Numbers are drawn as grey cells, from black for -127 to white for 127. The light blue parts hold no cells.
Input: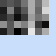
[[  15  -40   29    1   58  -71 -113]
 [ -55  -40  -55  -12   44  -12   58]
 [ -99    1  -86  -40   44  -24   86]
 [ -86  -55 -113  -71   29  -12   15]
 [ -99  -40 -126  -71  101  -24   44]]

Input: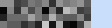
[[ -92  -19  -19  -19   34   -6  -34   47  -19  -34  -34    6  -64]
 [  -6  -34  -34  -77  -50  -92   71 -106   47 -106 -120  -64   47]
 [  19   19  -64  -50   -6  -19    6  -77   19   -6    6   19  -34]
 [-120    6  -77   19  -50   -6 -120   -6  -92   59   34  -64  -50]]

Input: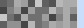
[[-31 -15  43  30 -44  72 -31 -44  56  43  43]
 [-58   1  30 -58  30 -15 -15  56  17  43  17]
 [-31  17  17 -58  56 -15   1  43  30  43  17]
 [ 72 -15 -44  43 -15 -15  30 -58   1  43 -31]]

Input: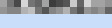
[[ 19   4   4  49  62 -11 -42   4  19  49 -11 -42  19   4  19 -27]
 [ 35 -11 -54  86 -11 -27  35 -67 -54 -42  74 -27  86  35  35  19]]

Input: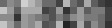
[[-20  11  -5  80  54  26 -20 -20 -61  54 -20 -45  41 -33 -61 -76]
 [ 68  26 -20  26  11  41 -45 -33  54 -92 -61  41 -45  11 -20 -76]
 [ 68  26 -33  41  41  41 -61 -45  26 -76 -33  26 -33  -5  -5 -61]
 [ 11  11 -76  26  11  -5 -20 -45  -5 -33  11  26  -5  -5 -20 -61]]

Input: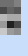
[[ 56  41  41]
 [ 72  26  13]
 [-16 -16   0]
 [-54 -28 -40]
 [ 26 -94 -54]]

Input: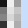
[[  -8   98   70]
 [   5   86   57]
 [ -77  111   45]
 [-107  111   29]]
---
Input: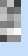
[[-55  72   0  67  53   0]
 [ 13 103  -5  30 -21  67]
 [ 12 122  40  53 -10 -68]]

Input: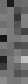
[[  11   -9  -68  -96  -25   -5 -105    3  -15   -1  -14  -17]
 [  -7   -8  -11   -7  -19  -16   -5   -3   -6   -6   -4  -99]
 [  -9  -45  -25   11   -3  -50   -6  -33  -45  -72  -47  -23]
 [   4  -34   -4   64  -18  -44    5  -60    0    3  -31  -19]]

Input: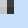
[[ 68  77]
 [-76 -64]]

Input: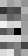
[[  89  -36   93  -39  113   19  -75   62]
 [  99  -14   93  -11   84  -28  -46   32]
 [  -2    1   88 -125   88  -13  -54   46]
 [  40  -59   49   32   29   20   48   19]]

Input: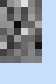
[[ -22  -61   55   -5  -35   15   22   31  -68]
 [ -18  -33  -76  -63    5   19  -44  -69   17]
 [ -23    0  -46   23  -68 -116    9    2   39]
 [   1  -27  -19  -23   83  -25  -47  -55   96]
 [   4    4    1  -22   13  -29   31   14    4]
 [   0  -32 -109  -61  -39   42  -14  -23  -35]]

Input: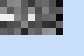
[[ -31  -70  114   17  -40]
 [ -40  -48  112  -36    6]
 [ -14  -45   10   -1   10]
 [ -88    7  -23  -31  -36]
 [ -19  -57  103   14  -69]
 [ -32  -46  -36  -52  -27]
 [  16  -77  -25    0  -20]
 [  23  -85  -20  -41  -49]
 [-112  -29 -120  -38 -113]]

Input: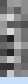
[[-39 -74  16 -60 -24 -51  34  24  54 -31 -43]
 [ 70 -78  72 -90 -11 -95  91 -38  89   3  25]
 [  2  -7  42   8  60  24  29 -33  21 -33  30]
 [ 12 -22 -33 -27  23 -16 -13 -48  -5  11  14]]
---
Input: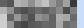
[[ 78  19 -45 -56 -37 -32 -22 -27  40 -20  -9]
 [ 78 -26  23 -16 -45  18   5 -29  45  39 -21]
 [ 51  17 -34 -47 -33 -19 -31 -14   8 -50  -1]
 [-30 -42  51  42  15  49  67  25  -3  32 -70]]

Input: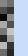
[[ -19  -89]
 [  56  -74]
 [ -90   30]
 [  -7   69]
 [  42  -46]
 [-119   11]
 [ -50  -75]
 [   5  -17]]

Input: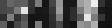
[[ -31 -100  -55  -34 -106   -3 -104  -83  -54 -102 -110   22    9   48
  -108 -110]
 [ -81   -1  -80  -44 -107 -105 -104  -79    0 -103  -80  -42  101   -4
   -74 -106]
 [ -56  -50   -6   99  -80 -104 -101  -72   28 -101  -82   -3   49   24
  -103 -107]
 [ -55  -25  -35  -32  -74   -3 -106  -57   22 -103 -103   29   47  110
   -77 -102]]

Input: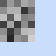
[[ 36 -88  18   3  79]
 [ 16 -73 -14  57  61]
 [-64  37 -69  14 -53]
 [ 62 -34  65   1  11]
 [ 15  49  49 -74 -16]
 [-33  25 -10  39  23]]

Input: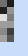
[[ 32 -39]
 [ 10 -65]
 [ 30  27]
 [ 95  -3]
 [-96  19]
 [-16 -98]]

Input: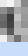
[[111  43 -13  42]
 [ 29 -39  54  53]
 [-26 -59  47  19]
 [-19 -66  65  25]
 [ 12 -19  41  29]
 [105 115  76   7]]

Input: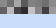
[[-30  58 -60 -83  65   5 -63  25]
 [  9 -16  39 -37   1  -3 -16  11]]
